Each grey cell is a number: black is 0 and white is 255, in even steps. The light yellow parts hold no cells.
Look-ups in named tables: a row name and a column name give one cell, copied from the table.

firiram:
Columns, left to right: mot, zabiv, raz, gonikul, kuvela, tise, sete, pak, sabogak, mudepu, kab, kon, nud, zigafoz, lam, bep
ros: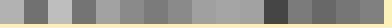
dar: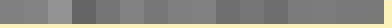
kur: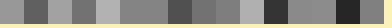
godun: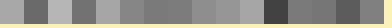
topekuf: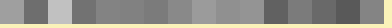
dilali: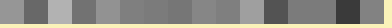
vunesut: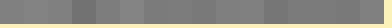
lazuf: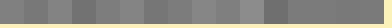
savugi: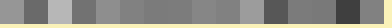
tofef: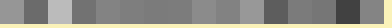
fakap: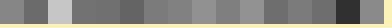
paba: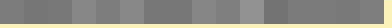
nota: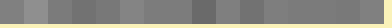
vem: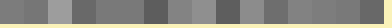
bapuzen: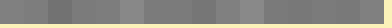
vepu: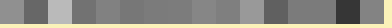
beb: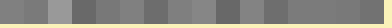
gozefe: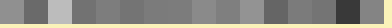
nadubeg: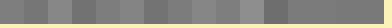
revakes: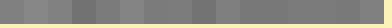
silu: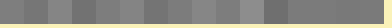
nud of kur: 138
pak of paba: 119
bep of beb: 114
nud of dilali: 123
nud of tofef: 123
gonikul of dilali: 114
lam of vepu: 54
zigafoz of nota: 123
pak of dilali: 118
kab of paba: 146
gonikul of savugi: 114
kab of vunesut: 128
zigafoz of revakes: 123
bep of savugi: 129
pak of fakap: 129
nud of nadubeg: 123
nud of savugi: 123
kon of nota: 126
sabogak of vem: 143
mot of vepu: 144
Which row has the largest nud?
kur

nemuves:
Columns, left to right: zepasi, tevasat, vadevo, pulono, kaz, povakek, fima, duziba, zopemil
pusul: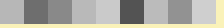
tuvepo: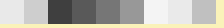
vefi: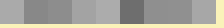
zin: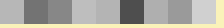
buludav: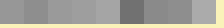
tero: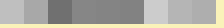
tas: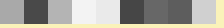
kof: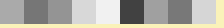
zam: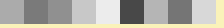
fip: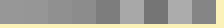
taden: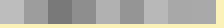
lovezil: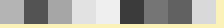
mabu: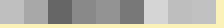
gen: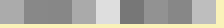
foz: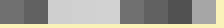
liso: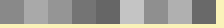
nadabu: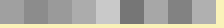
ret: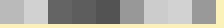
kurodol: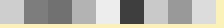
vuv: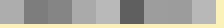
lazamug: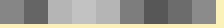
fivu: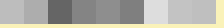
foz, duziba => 81
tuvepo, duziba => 234
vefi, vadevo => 141
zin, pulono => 190
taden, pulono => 142
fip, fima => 117
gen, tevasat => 136
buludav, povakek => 113
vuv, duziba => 156
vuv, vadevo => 133
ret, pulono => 93
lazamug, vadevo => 181
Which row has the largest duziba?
tuvepo

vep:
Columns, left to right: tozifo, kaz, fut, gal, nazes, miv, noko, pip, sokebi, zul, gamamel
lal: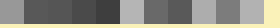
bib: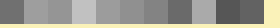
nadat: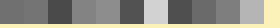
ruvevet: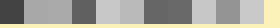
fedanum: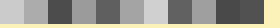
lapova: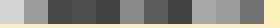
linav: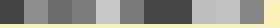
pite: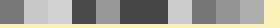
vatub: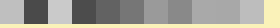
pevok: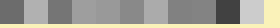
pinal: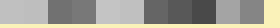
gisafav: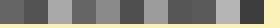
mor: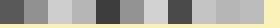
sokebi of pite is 118
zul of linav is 193
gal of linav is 125
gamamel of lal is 178
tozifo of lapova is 211
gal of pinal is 120
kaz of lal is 88
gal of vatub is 76
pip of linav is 71
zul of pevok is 65
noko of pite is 70
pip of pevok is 129

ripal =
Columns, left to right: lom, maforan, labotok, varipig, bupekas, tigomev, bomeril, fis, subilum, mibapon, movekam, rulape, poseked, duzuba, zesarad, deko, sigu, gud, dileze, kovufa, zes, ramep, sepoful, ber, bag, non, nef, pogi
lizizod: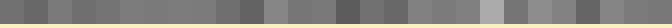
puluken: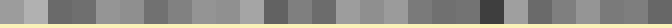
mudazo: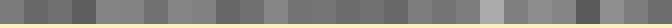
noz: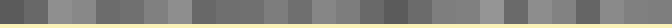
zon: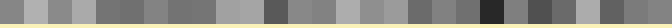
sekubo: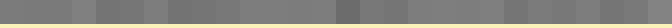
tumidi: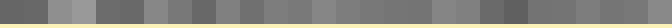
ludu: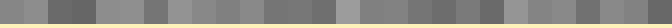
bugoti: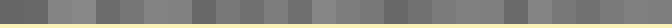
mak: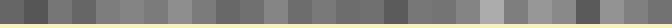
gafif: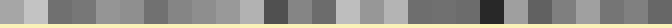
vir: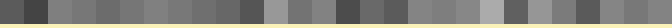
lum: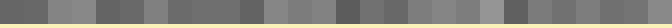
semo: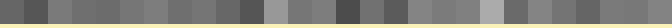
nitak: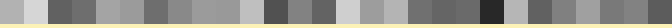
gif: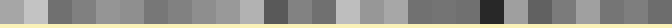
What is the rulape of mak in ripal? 134
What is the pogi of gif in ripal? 109
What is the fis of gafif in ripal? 133
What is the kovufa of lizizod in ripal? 128
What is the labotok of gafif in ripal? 112
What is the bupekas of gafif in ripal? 149
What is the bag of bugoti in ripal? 113
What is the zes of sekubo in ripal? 127
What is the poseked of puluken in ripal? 127
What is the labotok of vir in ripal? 127
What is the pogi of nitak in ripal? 91
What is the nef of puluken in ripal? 126
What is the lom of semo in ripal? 102
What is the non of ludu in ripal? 138
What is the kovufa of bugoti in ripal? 128
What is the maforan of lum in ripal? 104
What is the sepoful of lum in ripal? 123
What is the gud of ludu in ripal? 116

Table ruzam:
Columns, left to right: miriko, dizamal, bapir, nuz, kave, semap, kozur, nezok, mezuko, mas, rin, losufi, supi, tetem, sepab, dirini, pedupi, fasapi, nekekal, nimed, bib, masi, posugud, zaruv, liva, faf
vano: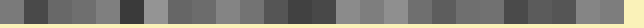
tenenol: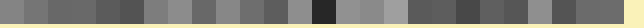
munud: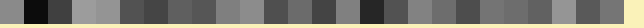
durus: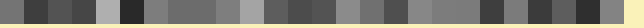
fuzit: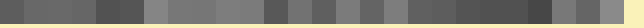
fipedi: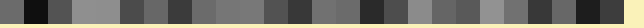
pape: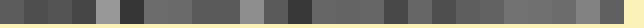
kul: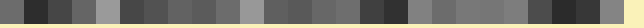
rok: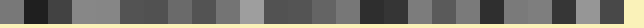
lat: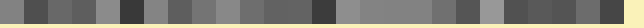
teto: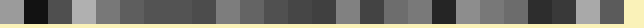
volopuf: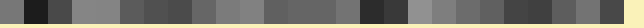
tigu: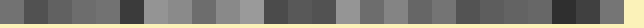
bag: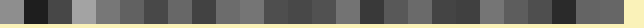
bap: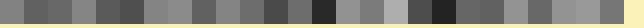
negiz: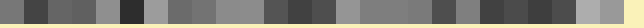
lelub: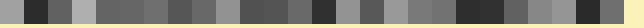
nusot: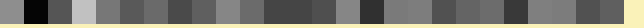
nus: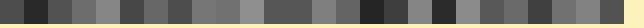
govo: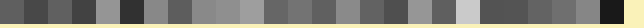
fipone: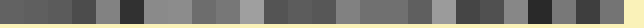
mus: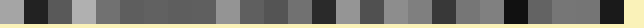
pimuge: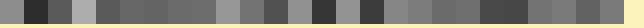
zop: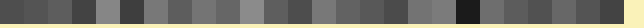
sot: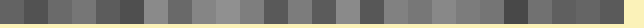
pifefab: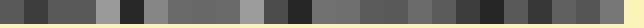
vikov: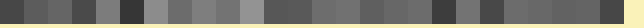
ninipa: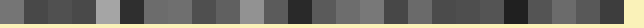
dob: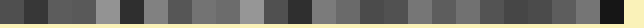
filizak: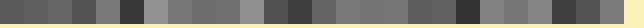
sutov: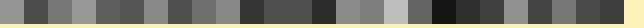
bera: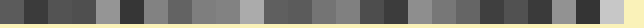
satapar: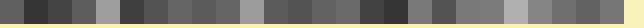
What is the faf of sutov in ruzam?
62
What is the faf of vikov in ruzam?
71
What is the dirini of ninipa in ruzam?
120
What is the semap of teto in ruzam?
94
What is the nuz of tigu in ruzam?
109
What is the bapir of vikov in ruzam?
101
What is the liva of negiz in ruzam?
173
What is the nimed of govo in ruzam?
202
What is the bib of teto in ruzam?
120
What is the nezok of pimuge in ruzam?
106
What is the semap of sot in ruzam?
79
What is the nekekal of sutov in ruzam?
21
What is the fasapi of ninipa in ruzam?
106
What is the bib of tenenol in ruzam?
95
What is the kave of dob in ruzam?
147
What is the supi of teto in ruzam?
70
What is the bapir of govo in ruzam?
96
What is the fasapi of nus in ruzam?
133
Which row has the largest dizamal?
tenenol

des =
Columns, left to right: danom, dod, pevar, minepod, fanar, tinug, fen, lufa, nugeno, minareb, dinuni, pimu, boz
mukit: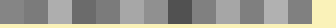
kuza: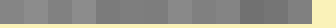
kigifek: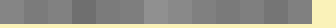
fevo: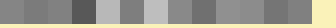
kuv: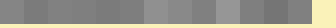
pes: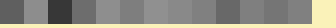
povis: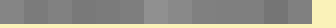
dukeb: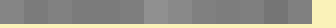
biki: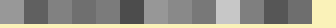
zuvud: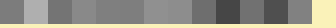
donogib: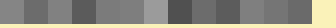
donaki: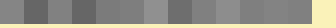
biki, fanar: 123
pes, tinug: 126
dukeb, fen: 144
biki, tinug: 76
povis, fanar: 123
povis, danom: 133
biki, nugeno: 120
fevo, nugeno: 112
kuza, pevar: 129
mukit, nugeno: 128
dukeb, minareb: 125
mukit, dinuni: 127
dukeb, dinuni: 127

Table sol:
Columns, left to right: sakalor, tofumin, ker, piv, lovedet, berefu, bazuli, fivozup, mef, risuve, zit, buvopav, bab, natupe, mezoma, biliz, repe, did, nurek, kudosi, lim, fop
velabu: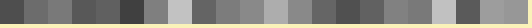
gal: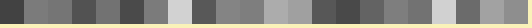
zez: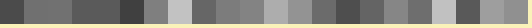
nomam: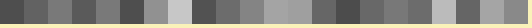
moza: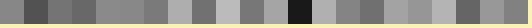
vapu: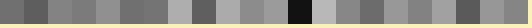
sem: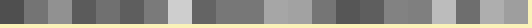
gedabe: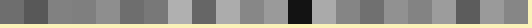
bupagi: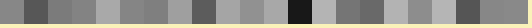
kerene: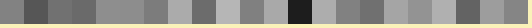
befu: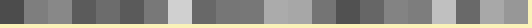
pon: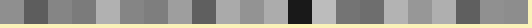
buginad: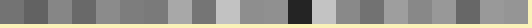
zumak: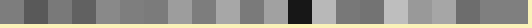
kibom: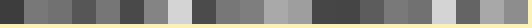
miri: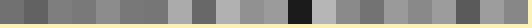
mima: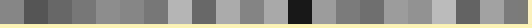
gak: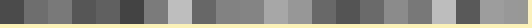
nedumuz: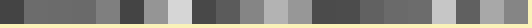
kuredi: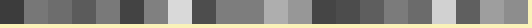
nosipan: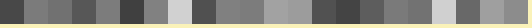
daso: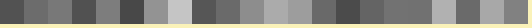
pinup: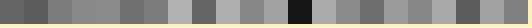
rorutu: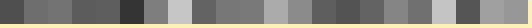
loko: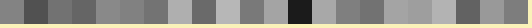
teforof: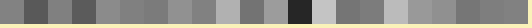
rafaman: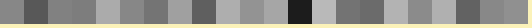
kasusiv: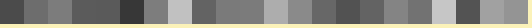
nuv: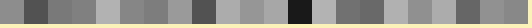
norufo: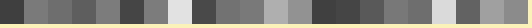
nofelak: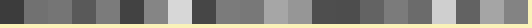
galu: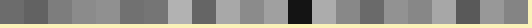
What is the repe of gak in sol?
139
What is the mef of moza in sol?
113
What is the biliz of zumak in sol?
115
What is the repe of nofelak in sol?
123
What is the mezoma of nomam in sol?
76
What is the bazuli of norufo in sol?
124
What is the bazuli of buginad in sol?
122
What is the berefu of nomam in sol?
78
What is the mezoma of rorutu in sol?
84
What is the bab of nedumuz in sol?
151
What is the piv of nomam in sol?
90
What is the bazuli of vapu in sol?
116
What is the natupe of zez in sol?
107
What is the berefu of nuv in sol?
134
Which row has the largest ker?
sem

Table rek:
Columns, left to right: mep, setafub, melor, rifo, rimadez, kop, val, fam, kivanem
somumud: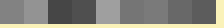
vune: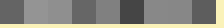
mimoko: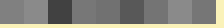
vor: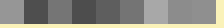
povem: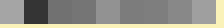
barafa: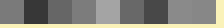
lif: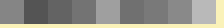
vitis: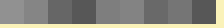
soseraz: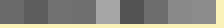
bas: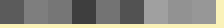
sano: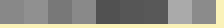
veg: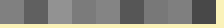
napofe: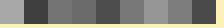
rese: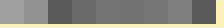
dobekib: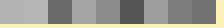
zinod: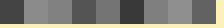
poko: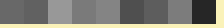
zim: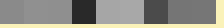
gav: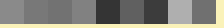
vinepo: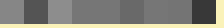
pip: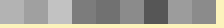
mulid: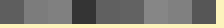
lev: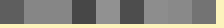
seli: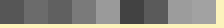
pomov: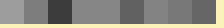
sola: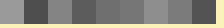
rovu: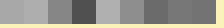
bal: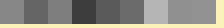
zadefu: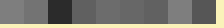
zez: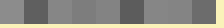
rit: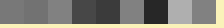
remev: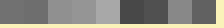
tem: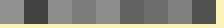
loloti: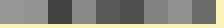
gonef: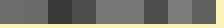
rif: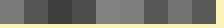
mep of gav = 138
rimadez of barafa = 164
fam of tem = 128
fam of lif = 137
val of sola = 142
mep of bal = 135
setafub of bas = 126
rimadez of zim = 166
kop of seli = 66
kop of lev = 76
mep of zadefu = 126

